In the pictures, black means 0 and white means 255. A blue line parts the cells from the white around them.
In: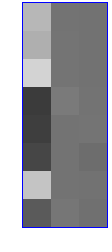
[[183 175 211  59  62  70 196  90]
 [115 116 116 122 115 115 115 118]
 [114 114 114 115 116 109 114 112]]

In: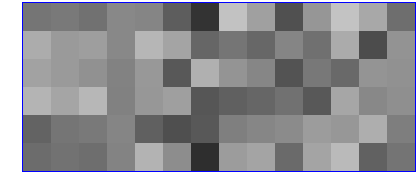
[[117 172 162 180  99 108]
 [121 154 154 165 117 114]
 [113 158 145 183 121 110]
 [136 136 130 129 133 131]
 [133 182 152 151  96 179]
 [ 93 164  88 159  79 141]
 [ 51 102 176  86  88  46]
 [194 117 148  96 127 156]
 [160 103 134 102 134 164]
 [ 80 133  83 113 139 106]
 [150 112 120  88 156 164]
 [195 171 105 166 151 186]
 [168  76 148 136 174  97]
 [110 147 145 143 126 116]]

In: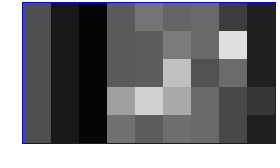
[[ 79  79  79  79  79]
 [ 24  24  24  24  24]
 [  5   5   5   5   5]
 [ 90  90  90 160 113]
 [116  93  93 209  93]
 [100 123 192 169 111]
 [105 105  82 105 105]
 [ 61 223 107  72  72]
 [ 32  32  32  55  32]]

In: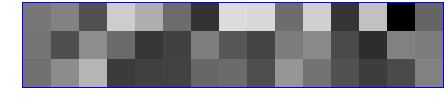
[[119 117 113]
 [130  79 140]
 [ 81 141 181]
 [205 106  59]
 [174  55  64]
 [108  65  66]
 [ 51 126 103]
 [220  87 107]
 [216  69  78]
 [109 125 150]
 [208 137 115]
 [ 53  74  81]
 [193  45  61]
 [  0 129  74]
 [101 125 129]]

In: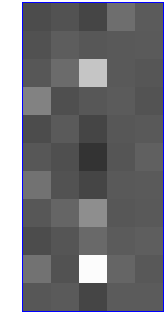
[[ 76  81  87 130  76  87 114  87  76 114  87]
 [ 82  93 107  79  90  79  82 101  85  82  90]
 [ 69  87 197  87  69  51  69 142 105 252  69]
 [110  89  89  91  87  85  89  87  91 101  91]
 [ 91  90  86  83  89  96  90  89  94  88  91]]

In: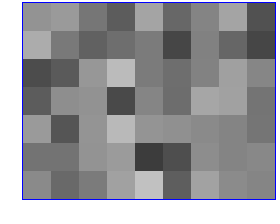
[[147 172  76  92 154 115 138]
 [154 121  90 142  85 115 105]
 [118  97 151 146 148 147 123]
 [ 92 110 187  73 185 155 161]
 [164 123 123 133 148  60 193]
 [103  70 110 109 144  78  94]
 [132 129 130 166 138 141 162]
 [164 102 160 161 132 132 139]
 [ 81  70 134 116 117 136 133]]

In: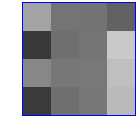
[[163  56 135  58]
 [116 111 119 111]
 [115 117 120 119]
 [ 98 201 191 186]]

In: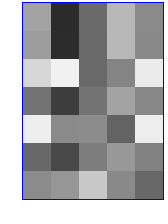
[[163 157 215 115 238 104 140]
 [ 43  44 241  61 138  72 150]
 [106 105 105 115 140 125 200]
 [184 184 132 163  99 152 137]
 [138 137 235 135 237 129 104]]
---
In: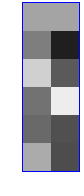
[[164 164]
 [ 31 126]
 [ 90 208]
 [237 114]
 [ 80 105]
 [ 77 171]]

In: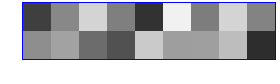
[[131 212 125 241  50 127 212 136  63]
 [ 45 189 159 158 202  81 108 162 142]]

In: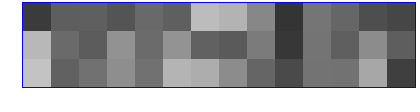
[[ 70  78 102 117  52 135 179 188  95 105  84  95  94  59]
 [ 94 140  95 116  55 123  90  97 147 107 146  92 106 184]
 [ 63 167 114 115  74 101 140 173 180 113 142 113  97 195]]

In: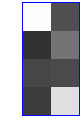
[[ 79 254]
 [116  50]
 [ 74  70]
 [223  60]]

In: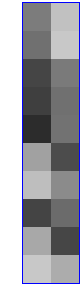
[[193 124]
 [200 112]
 [122  69]
 [112  63]
 [114  44]
 [ 76 161]
 [139 190]
 [107  68]
 [ 70 168]
 [172 200]]

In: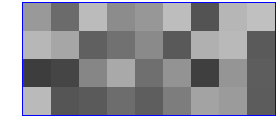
[[192 182  83 189 151 140 187 107 153]
 [ 90 185 176  89 138 113  96 166 183]
 [ 93 149  63 147 111 169 134  69  61]
 [ 92 155 163 125  94 109  90  85 186]]

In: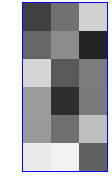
[[209 113  64]
 [ 35 140 102]
 [123  89 213]
 [122  45 156]
 [192 111 154]
 [ 97 242 235]]
